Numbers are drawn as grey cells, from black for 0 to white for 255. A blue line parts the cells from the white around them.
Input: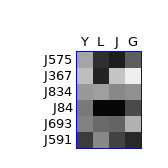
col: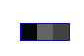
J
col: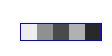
G
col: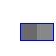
L

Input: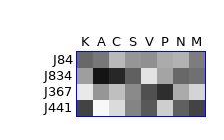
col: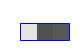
V
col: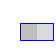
C
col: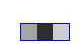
P
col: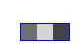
M
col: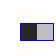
C
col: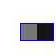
A
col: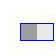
K

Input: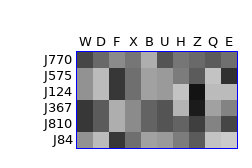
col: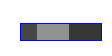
W
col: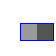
U
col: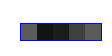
Z
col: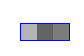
H
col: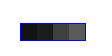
Z
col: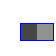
W

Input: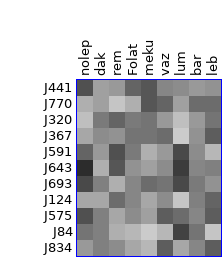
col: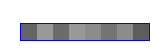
vaz
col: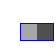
nolep

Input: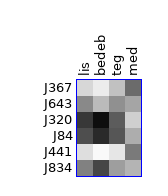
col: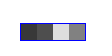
lis
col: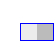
bedeb
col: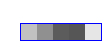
teg
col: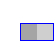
med
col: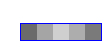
med
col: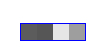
teg

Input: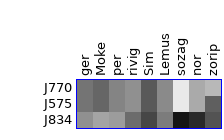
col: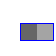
Moke
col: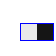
sozag
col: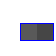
Sim
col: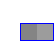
per
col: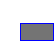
ger
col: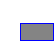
per

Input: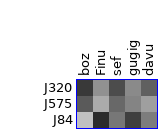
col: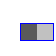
boz
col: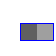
davu
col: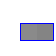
gugig
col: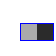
Finu
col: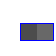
sef
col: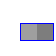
davu

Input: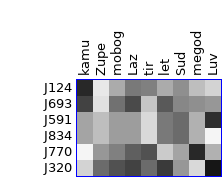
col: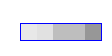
Zupe
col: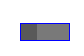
let
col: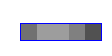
mobog

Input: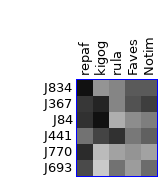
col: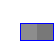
Faves
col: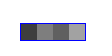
Notim
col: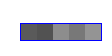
Faves
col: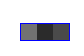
repaf
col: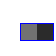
repaf
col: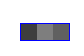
Notim

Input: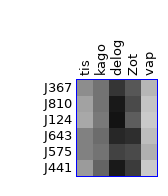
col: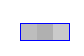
vap
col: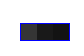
delog
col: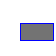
kago
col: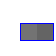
kago
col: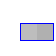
vap
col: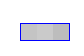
vap

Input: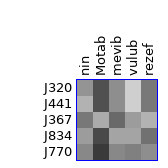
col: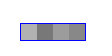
nin
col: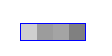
vulub
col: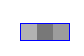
nin
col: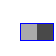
Motab
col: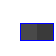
Motab
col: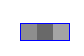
mevib

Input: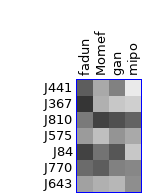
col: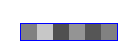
gan
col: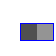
gan
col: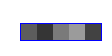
fadun
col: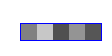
gan
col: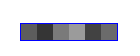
fadun
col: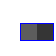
fadun

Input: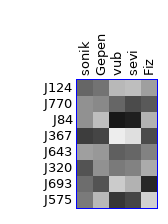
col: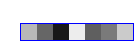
vub
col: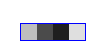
sevi
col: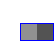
Gepen
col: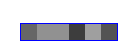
sonik

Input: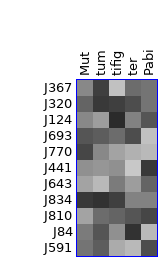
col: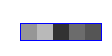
tum
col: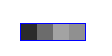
tifig
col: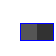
ter
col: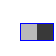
Pabi
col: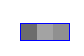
tifig

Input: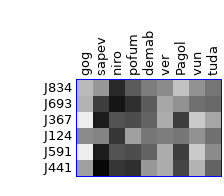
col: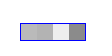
gog
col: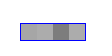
ver
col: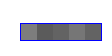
demab
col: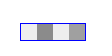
gog
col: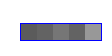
demab

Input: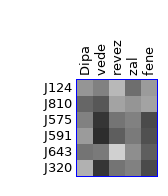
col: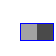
fene
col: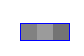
Dipa
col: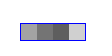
revez
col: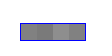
zal

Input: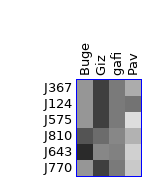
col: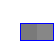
gafi
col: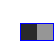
Buge
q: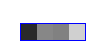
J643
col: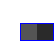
Buge
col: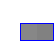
gafi
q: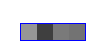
J124
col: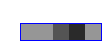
Buge

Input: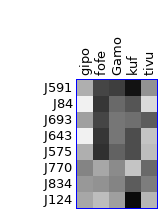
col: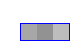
fofe
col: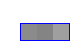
Gamo

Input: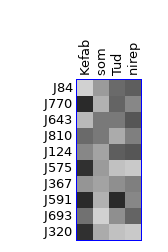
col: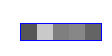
nirep
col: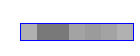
som
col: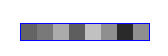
Tud
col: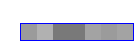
som
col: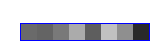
Tud

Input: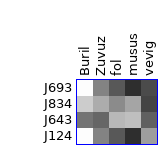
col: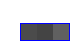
vevig
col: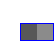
fol
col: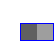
vevig

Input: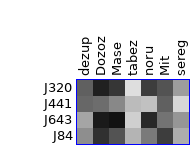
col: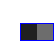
Dozoz
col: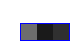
Dozoz
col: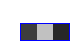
noru
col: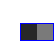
noru
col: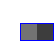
Mit
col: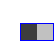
noru

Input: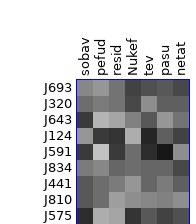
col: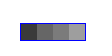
resid
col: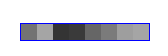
resid

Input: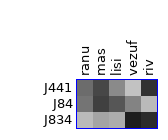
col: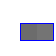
ranu
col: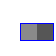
lisi
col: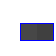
mas
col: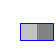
vezuf
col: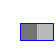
ranu

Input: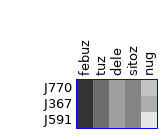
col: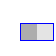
nug
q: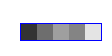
J591

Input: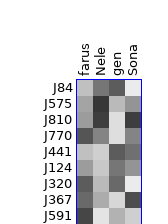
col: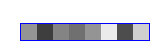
Sona
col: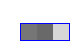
gen
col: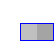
farus
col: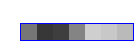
Nele
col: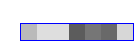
gen

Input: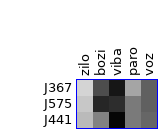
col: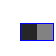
bozi
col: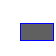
voz

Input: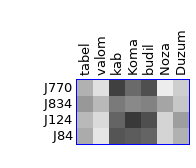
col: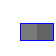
kab
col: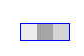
Noza
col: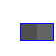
budil
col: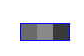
Koma
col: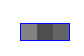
budil
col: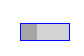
Noza

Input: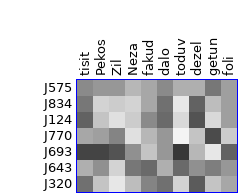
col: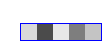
getun
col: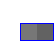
tisit
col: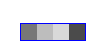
getun
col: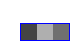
tisit
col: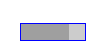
foli
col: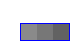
tisit

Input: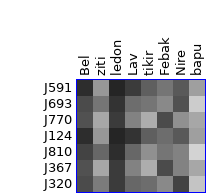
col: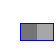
ziti
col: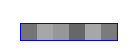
ziti
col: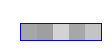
bapu
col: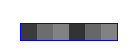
Lav
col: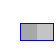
bapu
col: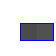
Bel
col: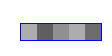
tikir

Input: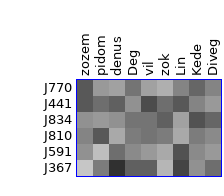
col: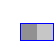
zozem
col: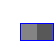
Lin
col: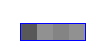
zozem

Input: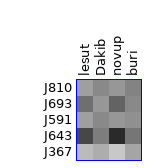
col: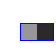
novup
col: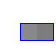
Dakib
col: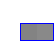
buri

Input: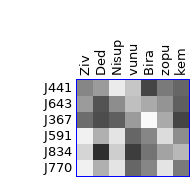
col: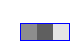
Nisup
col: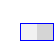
Ziv
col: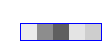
Nisup

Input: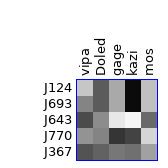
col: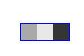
gage
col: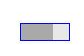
gage
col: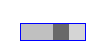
mos

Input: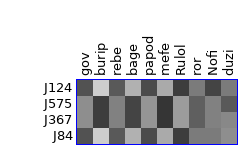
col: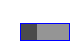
papod
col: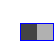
bage
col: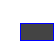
bage
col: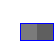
ror
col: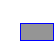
papod

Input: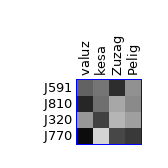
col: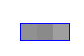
Pelig
